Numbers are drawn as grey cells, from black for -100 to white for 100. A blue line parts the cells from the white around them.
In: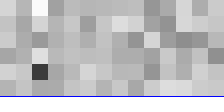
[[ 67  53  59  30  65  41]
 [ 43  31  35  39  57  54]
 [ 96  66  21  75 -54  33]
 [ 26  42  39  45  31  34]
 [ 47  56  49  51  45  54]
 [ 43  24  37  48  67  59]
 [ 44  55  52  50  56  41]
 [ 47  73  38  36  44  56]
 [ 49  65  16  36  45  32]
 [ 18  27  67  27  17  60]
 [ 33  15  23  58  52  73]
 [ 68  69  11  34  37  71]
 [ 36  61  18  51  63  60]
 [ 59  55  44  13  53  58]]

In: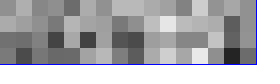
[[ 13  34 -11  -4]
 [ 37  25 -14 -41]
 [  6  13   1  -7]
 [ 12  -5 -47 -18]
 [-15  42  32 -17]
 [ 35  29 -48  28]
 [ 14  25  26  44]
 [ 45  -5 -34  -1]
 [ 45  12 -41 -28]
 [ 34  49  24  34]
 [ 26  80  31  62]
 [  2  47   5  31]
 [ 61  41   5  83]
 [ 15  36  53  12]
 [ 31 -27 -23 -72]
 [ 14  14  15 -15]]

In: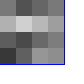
[[ -5  39 -27 -56]
 [-36  63 -42 -25]
 [-20  44 -18  18]
 [ -5  24  -2  11]]

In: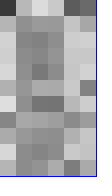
[[-55  42  65  62  69  39  74   5  34  69  42]
 [ 44  13   5  10  12  18  12  32  19  10  10]
 [ 72  21   2   6  -5  34  -8  29  13   4  15]
 [ 58  20  11  16  10  33  -9  24  11  10  35]
 [-28  54  61  57  55  58  44   9  39  58  -2]
 [-17  31  63  57  65   2  61  22  55  53  33]]

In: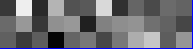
[[-56 -17 -25]
 [ 87  19 -54]
 [-68 -57 -27]
 [ 41  13 -96]
 [-36  19 -21]
 [-30 -75  -6]
 [ 70   1 -44]
 [-62  11  -6]
 [-21  15  36]
 [-42 -12  55]
 [-16 -23 -27]
 [-22 -45  18]]

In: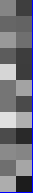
[[  4 -20  20 -28  68  -8  -8  76 -41   8 -13  36]
 [-51 -22 -13 -52 -53  28 -42  37 -68   4  30 -78]]
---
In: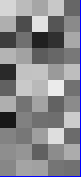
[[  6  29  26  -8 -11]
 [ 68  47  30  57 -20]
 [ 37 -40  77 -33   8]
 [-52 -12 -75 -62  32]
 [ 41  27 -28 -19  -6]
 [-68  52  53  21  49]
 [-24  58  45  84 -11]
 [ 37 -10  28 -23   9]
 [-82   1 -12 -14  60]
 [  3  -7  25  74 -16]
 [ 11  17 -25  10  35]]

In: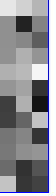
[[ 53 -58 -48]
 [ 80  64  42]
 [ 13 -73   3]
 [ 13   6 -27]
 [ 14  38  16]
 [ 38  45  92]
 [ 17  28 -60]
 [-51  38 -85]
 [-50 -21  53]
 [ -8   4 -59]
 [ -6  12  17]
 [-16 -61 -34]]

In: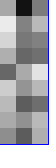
[[ 11 -28  37]
 [ 32 -86  -3]
 [ 84   2  45]
 [ 67  -6   1]
 [ 37 -19 -12]
 [-19  33  78]
 [ 61  16  44]
 [ 46 -27 -14]
 [ 33  14  45]]

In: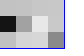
[[ 51  67  69   8]
 [ 52  53  56  57]
 [-84  27  82  58]]

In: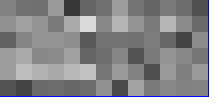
[[-35 -47 -18 -15 -19 -15  13 -42  28  -4   7   2   3]
 [  1 -11 -13  20 -57 -21 -13  22  -9 -21  -4 -15 -37]
 [ 14  26  16  -4  33  71   7  41  15  -4  43   8 -17]
 [-23   4  16  16  11 -30 -10 -10 -11  -2 -20 -47  10]
 [ 22  33   7   8  26 -21 -14   5 -35  -4  15   7  -8]
 [ 22  49  40  32  44  52  -8  21   2 -39  20  -1  20]]

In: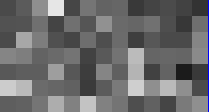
[[-26 -24  -8  36   1  53   1  -9 -39 -24 -46  -4  12]
 [-42 -29  12  80 -45  -8 -22 -20 -55 -47 -41 -48 -60]
 [-36 -35 -12 -47 -12 -33  14 -17 -20 -11 -39 -57 -13]
 [-42  31  -2 -37 -46 -14 -39 -16 -51 -32 -42 -42   4]
 [  4  -1 -22 -17  -9 -48 -30 -10  47 -21 -19 -21   8]
 [-31 -26 -26  24 -32 -52   4 -25  41 -49 -22 -79 -55]
 [ 60  46 -16 -20 -24 -54 -29  -4  62  12  46  12 -41]]

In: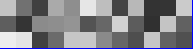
[[ 86  79 -50 -16  55  57   8 -20 -39  55 -23 -37]
 [ 53 -11 -50  33  11  80  49 -47  44 -60 -59  59]
 [-26 -59   9  11  16 -35 -19  65 -28 -62  54 -24]]

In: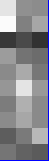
[[ -8 -23 -29]
 [ 79  13  10]
 [ 97   0  30]
 [-56 -42 -61]
 [ 22 -10 -15]
 [  8  33  -7]
 [ 18  79  20]
 [ -3  38   8]
 [  9  31   8]
 [-27  -4  44]]

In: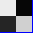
[[-71  63]
 [ 85 -95]]
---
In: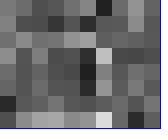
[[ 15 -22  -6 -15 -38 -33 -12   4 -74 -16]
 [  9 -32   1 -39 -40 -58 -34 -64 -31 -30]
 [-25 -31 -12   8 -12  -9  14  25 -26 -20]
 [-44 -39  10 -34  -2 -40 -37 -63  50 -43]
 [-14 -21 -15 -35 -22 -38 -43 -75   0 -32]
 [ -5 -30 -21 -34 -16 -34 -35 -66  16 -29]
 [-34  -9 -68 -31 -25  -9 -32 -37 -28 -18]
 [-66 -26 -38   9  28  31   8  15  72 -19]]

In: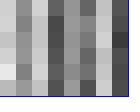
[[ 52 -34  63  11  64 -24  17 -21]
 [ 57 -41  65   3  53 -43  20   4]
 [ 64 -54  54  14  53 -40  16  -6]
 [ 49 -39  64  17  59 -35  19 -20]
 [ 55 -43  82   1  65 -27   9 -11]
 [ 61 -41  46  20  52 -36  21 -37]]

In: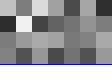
[[ 30 -63  51  -2  71  26 -41]
 [ 15  -2 -65  88 -47 -22  -9]
 [  2  32  -3  21  33  27  -5]
 [-36  20   2 -36  18 -42 -10]]

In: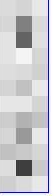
[[ 66  81  72]
 [  0  70  68]
 [-22  74  78]
 [ 91  67  78]
 [ 71  63  73]
 [ 51  82  66]
 [ 80  66  80]
 [ 40  52  60]
 [ 20  82  67]
 [ 58  67  51]
 [-51  58  73]
 [ 71  81  62]]

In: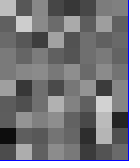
[[ -3   0  49 -32   7 -45 -57 -44]
 [ 24 -25 -25  61   8 -16  33 -27]
 [-25 -18 -17 -32 -52  27 -36 -13]
 [ -4 -22  -4 -21  -3 -25 -34 -13]
 [  9 -10  -4   6   9  -6  11 -17]
 [-54   5  25 -57 -13 -42  -7  16]
 [ 65   5 -28 -38 -12  39   2 -25]
 [ 47 -72 -27  16   0  11 -23 -43]
 [ 42 -38 -90 -26 -31  -9 -20 -65]
 [-35 -17 -40  36 -25  10  -5 -54]]

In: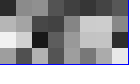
[[-47 -32 -66   9  13 -35 -50 -58]
 [ 61   7  43  29 -44 -48   4  60]
 [ 54 -65  89  64 -81 -27  20  53]
 [ 34  82  24 -37  40 -34  24  -6]]

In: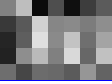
[[-52 -29   2  49 -91 -39 -88]
 [ -3  11 -55 -30  64   5   8]
 [-13  29 -71 -26  75   8  53]
 [-19  51 -73  11  46   0  70]
 [ 18 -22 -14 -45 -15 -18 -29]]
